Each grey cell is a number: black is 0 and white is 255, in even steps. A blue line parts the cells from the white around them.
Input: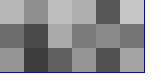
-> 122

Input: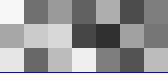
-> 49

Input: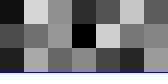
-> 205

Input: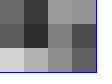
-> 44

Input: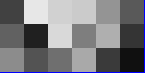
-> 126

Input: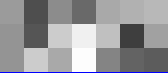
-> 192

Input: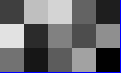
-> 129

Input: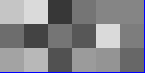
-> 87
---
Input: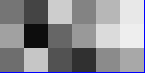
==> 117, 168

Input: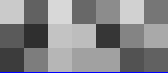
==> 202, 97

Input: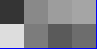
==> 52, 109

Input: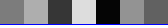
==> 124, 97

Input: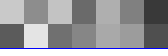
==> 201, 79

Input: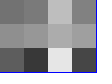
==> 114, 70

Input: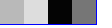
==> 185, 118

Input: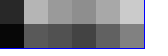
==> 40, 129
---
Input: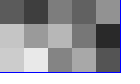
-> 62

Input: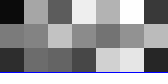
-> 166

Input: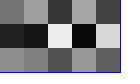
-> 158

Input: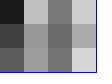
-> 191

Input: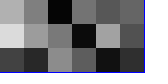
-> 127

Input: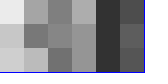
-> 165
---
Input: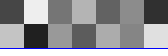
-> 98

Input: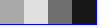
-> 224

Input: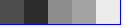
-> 141

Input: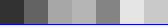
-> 132

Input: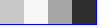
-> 247

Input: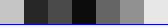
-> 101

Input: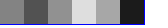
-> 222

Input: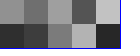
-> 159

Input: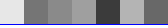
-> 59
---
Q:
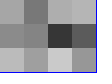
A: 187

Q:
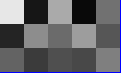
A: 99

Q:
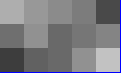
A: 61

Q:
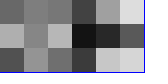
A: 81

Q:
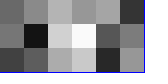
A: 65

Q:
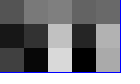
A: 64

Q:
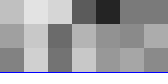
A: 130

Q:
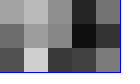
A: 81
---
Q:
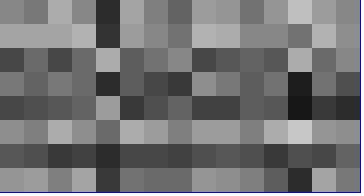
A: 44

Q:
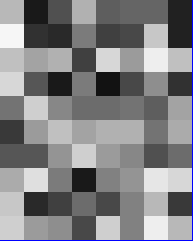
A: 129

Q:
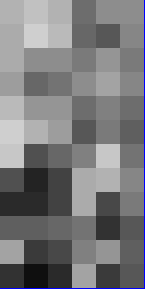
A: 163

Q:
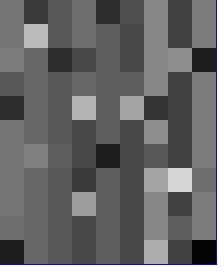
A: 173

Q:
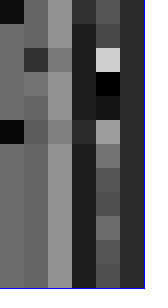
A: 29

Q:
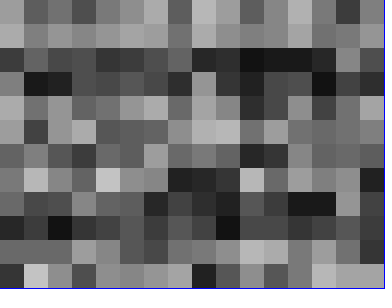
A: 183

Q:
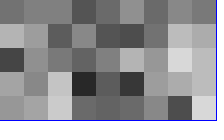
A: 136

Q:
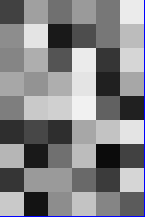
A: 195
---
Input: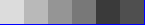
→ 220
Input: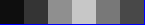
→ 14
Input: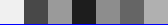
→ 240
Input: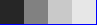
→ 38
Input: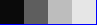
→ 10
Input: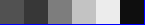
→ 81
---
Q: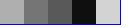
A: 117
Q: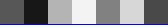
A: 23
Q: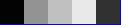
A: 147
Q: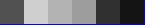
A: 207
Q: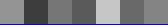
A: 61
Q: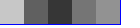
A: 96
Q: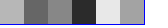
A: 102
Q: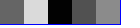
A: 218
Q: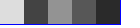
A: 67
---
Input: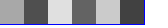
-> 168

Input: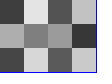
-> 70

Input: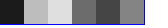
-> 27

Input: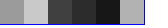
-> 155

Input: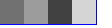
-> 113

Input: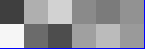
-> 246
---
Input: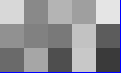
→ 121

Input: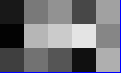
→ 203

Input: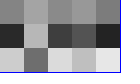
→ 62

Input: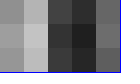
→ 51

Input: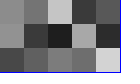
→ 30

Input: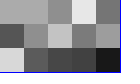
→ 195
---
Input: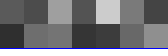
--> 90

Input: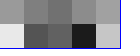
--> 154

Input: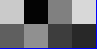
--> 202

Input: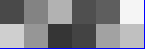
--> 73

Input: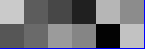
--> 202

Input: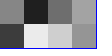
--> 134

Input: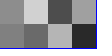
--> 141
